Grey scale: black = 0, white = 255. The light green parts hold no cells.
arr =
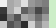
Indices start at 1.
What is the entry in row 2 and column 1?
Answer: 57
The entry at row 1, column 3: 181
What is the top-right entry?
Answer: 125
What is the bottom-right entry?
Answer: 181
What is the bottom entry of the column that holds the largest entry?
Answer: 196
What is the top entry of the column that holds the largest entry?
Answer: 240
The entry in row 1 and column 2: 168

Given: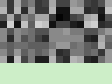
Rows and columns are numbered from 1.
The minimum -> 4
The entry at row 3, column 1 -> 82
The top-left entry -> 152
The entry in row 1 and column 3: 167
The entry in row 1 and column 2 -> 55
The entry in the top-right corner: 167
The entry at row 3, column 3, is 68
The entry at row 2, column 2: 55
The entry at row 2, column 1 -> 180
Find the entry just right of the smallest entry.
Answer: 18
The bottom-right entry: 152
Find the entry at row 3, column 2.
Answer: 167
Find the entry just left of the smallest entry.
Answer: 55
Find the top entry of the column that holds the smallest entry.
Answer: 68
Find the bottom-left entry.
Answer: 167
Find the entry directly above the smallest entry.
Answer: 18
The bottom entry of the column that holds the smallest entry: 68

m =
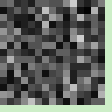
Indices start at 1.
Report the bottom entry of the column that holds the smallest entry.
55
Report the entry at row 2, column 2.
55
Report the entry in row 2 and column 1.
16
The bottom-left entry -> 109
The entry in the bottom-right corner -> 95
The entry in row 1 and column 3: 42
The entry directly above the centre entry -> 124
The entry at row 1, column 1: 95
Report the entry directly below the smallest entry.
82
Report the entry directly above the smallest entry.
30
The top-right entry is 124
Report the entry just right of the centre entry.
95
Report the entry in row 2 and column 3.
95
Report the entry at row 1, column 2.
109
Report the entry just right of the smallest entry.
177
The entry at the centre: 42
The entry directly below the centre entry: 68
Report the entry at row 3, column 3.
30
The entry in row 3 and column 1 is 124

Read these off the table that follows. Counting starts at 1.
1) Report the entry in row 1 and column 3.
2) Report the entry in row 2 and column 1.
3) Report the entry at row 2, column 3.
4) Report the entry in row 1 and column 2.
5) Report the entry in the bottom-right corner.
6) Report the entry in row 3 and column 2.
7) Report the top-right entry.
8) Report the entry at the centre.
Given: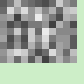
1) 190
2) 107
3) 163
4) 122
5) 163
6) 163
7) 122
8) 107

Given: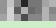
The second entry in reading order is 195
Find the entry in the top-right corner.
179
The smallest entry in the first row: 38
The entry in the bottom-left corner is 163
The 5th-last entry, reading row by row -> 77
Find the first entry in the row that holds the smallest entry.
148
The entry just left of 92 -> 210

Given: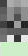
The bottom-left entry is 116
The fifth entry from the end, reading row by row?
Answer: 92
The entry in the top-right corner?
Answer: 172
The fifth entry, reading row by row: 92
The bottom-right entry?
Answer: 230
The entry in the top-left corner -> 65
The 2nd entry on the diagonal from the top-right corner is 116

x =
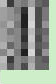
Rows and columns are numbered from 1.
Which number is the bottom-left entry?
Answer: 175
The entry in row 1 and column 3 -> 135
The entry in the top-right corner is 89
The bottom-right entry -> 104
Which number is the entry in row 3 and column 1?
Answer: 159
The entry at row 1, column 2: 60
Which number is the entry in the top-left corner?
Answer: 187
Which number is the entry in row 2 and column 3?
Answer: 120
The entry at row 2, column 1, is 159

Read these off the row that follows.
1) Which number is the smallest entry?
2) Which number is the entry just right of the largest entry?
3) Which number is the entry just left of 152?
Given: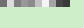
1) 58
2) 164
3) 126

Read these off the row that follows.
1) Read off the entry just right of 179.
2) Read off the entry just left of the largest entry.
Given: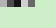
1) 76
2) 20

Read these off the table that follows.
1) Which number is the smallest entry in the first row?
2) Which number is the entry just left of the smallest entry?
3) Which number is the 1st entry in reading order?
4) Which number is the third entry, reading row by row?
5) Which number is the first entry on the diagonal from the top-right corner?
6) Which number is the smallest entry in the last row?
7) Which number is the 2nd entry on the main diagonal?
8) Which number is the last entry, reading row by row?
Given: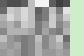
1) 63
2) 94
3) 94
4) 78
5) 78
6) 123
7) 203
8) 152
